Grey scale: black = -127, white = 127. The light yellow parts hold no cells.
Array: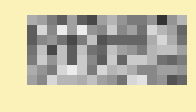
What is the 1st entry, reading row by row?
44
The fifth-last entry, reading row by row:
97
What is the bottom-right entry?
-25
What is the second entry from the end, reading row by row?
-44
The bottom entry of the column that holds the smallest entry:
20
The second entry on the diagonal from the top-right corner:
32
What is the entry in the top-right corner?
53
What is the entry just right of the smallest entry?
20
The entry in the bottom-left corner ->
32
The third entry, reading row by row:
-4
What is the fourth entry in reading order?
-34
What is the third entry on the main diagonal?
20
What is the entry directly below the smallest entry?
53
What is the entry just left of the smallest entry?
20
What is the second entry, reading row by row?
32
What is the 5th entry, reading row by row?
32

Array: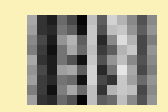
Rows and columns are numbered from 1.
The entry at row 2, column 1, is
31
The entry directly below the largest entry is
71
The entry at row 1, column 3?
-98
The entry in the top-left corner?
40
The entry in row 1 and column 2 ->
-76
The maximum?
101
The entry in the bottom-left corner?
31
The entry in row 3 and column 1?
9
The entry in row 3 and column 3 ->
-98
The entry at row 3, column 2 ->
-55
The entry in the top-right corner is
9
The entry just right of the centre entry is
-45
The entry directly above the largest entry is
62
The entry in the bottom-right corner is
20
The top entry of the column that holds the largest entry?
51
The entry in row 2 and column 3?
-86
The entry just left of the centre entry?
-110
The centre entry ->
71

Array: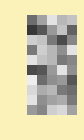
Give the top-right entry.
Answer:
67
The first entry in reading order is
-18
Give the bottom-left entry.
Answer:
25
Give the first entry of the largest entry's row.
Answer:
110
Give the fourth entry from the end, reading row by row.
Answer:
6
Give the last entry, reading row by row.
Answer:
34
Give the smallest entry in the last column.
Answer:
-41
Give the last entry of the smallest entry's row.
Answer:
-29
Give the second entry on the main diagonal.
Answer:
-41
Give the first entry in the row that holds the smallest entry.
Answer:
-71
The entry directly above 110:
-53
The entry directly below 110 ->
88

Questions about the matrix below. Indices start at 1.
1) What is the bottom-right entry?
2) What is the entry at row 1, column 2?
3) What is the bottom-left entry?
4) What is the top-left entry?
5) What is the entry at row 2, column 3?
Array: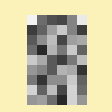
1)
22
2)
-19
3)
22
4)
115
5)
31
